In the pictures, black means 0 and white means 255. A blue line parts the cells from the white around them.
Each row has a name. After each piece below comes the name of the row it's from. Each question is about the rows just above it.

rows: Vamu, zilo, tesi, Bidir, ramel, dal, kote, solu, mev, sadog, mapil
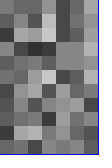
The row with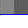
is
mapil
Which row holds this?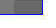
Vamu
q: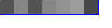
solu
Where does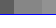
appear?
ramel
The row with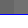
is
mapil
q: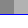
Bidir

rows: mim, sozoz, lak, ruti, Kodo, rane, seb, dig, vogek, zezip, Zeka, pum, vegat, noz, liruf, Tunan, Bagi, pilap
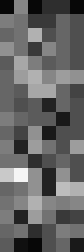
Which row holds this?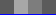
Kodo
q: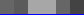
seb
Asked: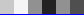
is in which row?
vegat

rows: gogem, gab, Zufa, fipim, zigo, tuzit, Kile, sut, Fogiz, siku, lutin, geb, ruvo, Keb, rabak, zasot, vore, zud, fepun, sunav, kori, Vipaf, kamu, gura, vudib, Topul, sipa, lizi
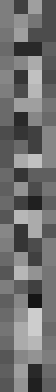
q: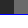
sipa
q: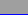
sut
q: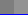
gab
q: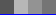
sunav

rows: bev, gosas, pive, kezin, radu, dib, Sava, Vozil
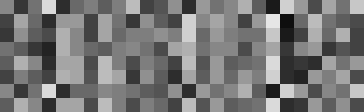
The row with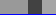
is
gosas
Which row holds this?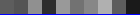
Sava
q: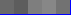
kezin

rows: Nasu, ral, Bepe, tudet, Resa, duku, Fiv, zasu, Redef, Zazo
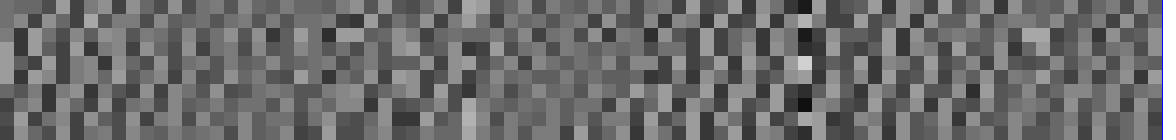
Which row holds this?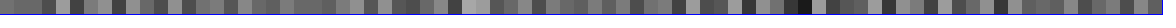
Nasu
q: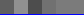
ral
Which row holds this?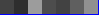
Zazo
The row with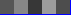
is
duku
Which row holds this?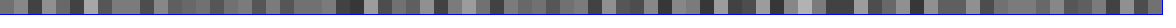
ral
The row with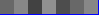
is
Zazo
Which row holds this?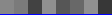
Redef

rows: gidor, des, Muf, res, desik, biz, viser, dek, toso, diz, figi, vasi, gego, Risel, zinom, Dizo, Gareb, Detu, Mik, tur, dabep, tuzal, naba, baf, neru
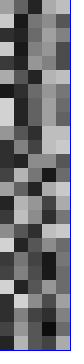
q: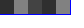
naba
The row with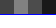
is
tur
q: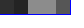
vasi
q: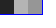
zinom
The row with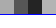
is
biz
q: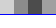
tuzal
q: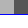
neru

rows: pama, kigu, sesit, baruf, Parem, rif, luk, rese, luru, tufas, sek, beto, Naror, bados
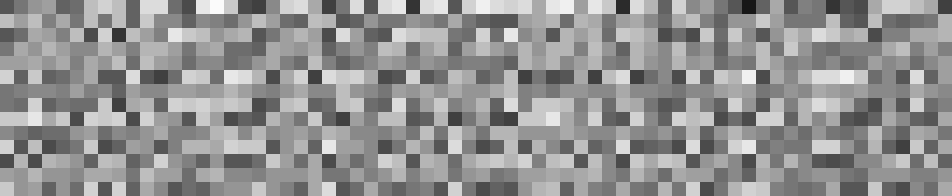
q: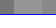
luk
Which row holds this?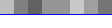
kigu

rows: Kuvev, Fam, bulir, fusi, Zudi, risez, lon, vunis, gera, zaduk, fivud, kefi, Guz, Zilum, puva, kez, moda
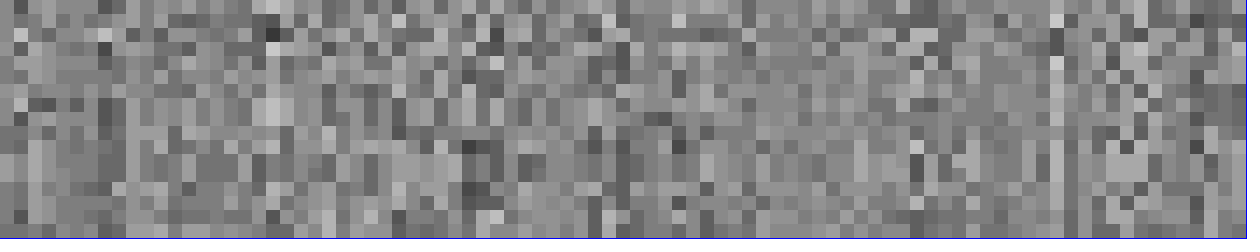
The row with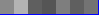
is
fusi
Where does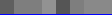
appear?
puva
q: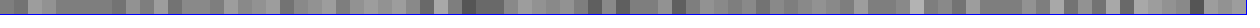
risez

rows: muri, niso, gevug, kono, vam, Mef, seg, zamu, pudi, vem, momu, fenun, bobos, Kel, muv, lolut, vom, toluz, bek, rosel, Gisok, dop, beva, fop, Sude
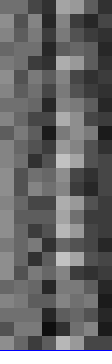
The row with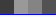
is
momu
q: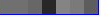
zamu
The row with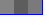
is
gevug
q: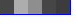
pudi
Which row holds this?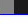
fop
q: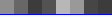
vom

